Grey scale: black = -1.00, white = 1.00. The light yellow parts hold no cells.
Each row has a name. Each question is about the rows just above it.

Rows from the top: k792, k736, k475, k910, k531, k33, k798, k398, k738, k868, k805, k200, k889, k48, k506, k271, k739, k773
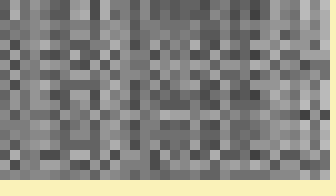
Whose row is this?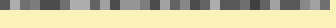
k271
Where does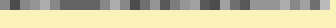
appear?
k738
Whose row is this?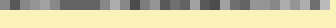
k506
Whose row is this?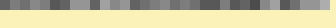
k910
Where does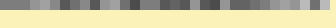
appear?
k889

